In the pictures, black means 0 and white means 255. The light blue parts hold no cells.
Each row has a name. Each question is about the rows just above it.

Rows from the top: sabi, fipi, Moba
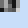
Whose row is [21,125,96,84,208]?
Moba

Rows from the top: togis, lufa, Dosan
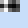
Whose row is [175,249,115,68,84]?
Dosan
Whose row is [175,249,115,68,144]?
togis

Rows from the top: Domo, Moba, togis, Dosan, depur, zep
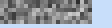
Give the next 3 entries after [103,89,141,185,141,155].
[103,155,141]
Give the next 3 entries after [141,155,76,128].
[76,116,169]
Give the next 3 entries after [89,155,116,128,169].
[76,141,128]
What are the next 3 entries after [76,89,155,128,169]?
[89,103,76]

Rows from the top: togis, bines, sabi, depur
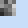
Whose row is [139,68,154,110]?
togis
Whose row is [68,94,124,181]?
sabi

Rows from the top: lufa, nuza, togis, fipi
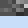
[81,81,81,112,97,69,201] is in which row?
nuza
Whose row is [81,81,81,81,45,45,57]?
fipi
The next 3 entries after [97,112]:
[97,69,127]

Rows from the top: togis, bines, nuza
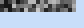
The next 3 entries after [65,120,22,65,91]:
[184,184,51]
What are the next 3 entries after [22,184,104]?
[120,133,120]
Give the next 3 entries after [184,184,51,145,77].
[171,184,158]

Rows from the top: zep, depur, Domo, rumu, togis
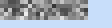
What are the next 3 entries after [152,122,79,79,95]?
[152,195,95]
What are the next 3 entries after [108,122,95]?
[180,95,79]
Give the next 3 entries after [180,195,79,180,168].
[180,137,108]

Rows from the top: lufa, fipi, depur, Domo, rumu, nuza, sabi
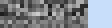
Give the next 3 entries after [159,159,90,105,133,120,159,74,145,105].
[145,90,145]
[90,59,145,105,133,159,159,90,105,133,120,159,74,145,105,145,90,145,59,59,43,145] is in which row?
depur
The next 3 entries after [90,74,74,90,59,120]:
[90,173,173]
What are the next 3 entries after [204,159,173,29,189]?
[133,173,59]

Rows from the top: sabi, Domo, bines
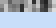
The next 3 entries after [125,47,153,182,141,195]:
[83,47,111]
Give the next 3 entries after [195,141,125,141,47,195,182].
[125,153,71]
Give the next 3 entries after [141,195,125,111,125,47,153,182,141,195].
[83,47,111]
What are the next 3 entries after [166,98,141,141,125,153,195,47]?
[182,59,35]

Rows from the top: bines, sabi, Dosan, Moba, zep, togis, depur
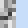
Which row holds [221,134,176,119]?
bines
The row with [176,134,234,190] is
depur

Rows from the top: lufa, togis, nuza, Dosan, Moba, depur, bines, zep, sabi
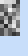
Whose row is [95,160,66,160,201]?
Moba
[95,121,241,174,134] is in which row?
nuza

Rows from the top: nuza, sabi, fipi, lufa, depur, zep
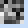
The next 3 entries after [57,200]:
[137,137,153]
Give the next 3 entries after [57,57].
[71,108,225]
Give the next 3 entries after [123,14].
[137,42,84]

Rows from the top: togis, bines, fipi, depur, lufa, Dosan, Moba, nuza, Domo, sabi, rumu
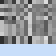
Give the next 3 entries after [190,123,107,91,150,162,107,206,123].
[136,123,91]
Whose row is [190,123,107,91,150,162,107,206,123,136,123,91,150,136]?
Dosan
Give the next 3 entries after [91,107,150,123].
[107,175,107]
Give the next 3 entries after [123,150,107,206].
[123,136,123]
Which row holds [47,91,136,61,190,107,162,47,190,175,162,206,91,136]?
rumu

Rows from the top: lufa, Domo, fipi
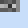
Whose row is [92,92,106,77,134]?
fipi
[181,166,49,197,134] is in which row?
Domo

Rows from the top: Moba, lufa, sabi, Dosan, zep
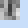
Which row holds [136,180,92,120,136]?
Moba
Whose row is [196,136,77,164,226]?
Dosan

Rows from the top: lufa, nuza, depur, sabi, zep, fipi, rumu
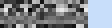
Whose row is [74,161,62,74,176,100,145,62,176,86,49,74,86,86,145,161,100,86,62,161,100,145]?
sabi
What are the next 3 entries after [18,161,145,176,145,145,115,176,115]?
[161,34,115]
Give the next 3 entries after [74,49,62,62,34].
[34,18,218]

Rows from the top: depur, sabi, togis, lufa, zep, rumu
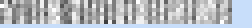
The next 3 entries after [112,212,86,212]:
[225,182,153]
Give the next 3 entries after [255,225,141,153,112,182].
[182,112,182]
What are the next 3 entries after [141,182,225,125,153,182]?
[153,112,198]
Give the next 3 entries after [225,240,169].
[153,169,153]

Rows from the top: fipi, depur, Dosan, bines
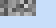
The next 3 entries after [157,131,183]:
[70,170,101]
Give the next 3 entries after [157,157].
[183,131,183]
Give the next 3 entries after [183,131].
[183,170,117]
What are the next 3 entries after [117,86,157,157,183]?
[131,183,170]
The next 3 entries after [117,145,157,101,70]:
[210,131,131]
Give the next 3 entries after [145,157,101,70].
[210,131,131]
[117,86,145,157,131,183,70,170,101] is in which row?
fipi

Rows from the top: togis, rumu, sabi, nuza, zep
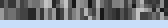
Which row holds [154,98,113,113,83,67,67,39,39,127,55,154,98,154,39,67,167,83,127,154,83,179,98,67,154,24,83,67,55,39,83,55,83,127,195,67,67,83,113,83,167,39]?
nuza
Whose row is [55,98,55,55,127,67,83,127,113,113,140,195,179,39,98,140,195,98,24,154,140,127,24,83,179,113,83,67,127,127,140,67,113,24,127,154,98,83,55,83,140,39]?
rumu
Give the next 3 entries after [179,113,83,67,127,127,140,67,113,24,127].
[154,98,83]
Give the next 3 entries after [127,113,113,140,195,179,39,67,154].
[195,98,24]
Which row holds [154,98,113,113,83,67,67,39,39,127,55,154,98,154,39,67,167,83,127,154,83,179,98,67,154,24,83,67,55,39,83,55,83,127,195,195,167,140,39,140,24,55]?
sabi

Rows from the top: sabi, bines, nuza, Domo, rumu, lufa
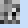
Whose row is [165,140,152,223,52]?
nuza
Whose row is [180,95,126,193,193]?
sabi
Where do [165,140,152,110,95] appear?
bines
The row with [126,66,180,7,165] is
Domo

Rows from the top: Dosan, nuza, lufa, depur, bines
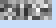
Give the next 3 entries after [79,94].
[149,94,221]
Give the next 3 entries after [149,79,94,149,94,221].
[94,79,221]
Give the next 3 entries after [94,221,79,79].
[149,207,164]
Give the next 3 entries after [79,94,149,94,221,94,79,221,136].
[207,237,136]
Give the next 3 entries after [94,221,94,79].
[221,136,207]
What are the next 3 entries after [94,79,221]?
[136,207,237]
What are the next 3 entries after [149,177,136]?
[192,164,207]

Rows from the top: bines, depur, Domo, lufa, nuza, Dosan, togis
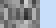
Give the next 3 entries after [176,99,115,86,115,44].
[86,176,115]
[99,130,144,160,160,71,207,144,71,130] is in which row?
bines
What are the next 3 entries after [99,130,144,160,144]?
[192,160,115]
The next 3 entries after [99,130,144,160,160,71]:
[207,144,71]
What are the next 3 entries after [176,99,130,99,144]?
[71,99,176]
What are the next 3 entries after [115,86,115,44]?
[86,176,115]

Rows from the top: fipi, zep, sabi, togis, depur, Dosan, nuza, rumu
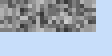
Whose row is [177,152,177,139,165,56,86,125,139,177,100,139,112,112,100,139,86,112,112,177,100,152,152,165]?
nuza
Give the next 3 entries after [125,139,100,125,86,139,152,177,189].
[152,152,165]
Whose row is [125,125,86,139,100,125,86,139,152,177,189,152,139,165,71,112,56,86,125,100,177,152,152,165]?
fipi
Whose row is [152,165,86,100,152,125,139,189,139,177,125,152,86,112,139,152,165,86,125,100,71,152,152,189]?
zep

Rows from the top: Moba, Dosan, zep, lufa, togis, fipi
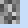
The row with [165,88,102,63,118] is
togis
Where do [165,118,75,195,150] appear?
fipi
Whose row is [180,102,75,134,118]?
Moba

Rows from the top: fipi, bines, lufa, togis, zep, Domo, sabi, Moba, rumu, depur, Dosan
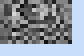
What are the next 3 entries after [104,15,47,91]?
[145,91,75]
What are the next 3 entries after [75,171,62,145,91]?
[31,171,132]
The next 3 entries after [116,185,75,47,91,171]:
[75,171,116]

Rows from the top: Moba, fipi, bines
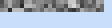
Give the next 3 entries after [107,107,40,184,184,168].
[139,123,67]
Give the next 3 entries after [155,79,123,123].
[79,184,213]
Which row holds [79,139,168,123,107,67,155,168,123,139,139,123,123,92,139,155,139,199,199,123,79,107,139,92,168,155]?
Moba

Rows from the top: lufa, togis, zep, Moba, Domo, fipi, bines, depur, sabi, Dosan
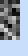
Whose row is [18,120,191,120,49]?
sabi
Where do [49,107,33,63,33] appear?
lufa
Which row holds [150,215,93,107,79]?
depur
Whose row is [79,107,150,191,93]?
Domo

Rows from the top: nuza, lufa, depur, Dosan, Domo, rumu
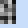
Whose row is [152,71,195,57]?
rumu
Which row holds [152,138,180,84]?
Dosan
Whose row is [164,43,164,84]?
lufa
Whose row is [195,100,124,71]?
depur

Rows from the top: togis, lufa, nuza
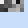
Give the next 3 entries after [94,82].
[122,168,136]
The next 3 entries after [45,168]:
[168,181,110]
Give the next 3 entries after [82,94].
[197,16,152]
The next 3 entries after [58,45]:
[168,168,181]

